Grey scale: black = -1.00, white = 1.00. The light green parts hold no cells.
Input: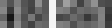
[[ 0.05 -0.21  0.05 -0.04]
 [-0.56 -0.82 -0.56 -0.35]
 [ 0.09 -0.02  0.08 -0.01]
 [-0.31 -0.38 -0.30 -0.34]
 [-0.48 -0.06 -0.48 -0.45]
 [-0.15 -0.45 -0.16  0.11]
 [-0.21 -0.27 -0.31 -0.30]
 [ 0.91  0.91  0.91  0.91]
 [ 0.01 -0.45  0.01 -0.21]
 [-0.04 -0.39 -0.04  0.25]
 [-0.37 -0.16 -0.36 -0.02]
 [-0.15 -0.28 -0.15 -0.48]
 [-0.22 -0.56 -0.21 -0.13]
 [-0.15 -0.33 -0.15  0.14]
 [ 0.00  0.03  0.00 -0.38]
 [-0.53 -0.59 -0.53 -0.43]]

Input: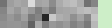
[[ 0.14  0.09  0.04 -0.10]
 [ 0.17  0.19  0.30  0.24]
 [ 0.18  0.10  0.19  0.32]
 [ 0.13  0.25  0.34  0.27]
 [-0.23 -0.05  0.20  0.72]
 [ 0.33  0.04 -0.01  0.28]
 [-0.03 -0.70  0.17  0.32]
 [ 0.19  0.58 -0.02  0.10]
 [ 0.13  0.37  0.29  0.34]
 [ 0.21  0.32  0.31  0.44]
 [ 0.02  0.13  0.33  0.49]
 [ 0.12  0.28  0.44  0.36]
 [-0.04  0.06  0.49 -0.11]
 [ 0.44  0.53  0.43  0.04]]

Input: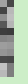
[[ 0.45  0.52 -0.43  0.17  0.23  0.03 -0.52 -0.31  0.11 -0.47  0.27]
 [-0.01 -0.02 -0.44  0.11  0.20  0.07 -0.54  0.42  0.49  0.44 -0.44]]

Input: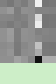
[[ 0.13  0.11  0.09  0.14  0.14  0.01  0.05  0.14  0.00]
 [ 0.13  0.17  0.12  0.21  0.22 -0.04  0.04  0.21 -0.07]
 [ 0.26 -0.05 -0.04 -0.02 -0.02  0.03 -0.01 -0.02  0.04]
 [ 0.18  0.10  0.07  0.13  0.14 -0.02  0.02  0.13 -0.03]
 [ 0.04  0.12  0.12  0.11  0.11  0.11  0.11  0.11  0.11]
 [-0.88  0.33  0.51  0.07  0.01  0.86  0.71  0.03  0.89]
 [ 0.36 -0.04 -0.06  0.02  0.04 -0.08 -0.08  0.03 -0.08]
 [ 0.35 -0.05 -0.07  0.01  0.02 -0.06 -0.07  0.01 -0.06]]

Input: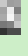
[[-0.61 -0.06  0.33  0.27  0.57]
 [-0.41  0.01  0.92  0.84  0.23]
 [-0.41  0.56  0.40 -0.01  0.26]]

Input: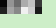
[[-0.74 -0.95]
 [ 0.29  0.16]
 [ 0.07 -0.16]
 [ 0.88  0.34]
 [ 0.62  0.53]
 [-0.80 -0.56]]

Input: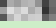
[[-0.32  0.26 -0.42]
 [ 0.42  0.74  0.34]
 [ 0.67  0.56  0.23]
 [ 0.44  0.72  0.40]
 [ 0.60  0.35  0.44]
 [ 0.62  0.51  0.15]
 [-0.25 -0.60 -0.48]
 [-0.01 -0.21 -0.15]]
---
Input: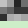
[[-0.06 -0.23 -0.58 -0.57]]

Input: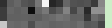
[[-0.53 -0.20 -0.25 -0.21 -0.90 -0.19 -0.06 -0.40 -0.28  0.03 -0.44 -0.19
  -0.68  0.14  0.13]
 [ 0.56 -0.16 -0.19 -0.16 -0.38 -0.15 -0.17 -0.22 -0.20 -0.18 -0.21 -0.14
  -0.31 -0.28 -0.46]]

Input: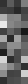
[[-0.50 -0.53 -0.68 -0.48]
 [ 0.83  0.06 -0.04 -0.12]
 [ 0.33 -0.68  0.27 -0.36]
 [-0.76  0.01 -0.41 -0.22]
 [ 0.34  0.08 -0.21 -0.62]
 [-0.63 -0.42 -0.39 -0.24]]

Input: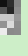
[[-0.34 -0.71  0.09]
 [ 0.15  0.72  0.11]]

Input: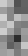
[[ 0.23  0.06 -0.26 -0.25]
 [ 0.38  0.56  0.02 -0.03]
 [ 0.06 -0.16 -0.65  0.17]
 [ 0.24  0.31 -0.03  0.16]]

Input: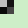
[[-0.93 -0.46]]

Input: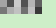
[[-0.07  0.37  0.51 -0.12  0.51 -0.55]]

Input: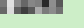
[[-0.19  0.71 -0.26 -0.51 -0.30  0.33 -0.04  0.09 -0.11]]
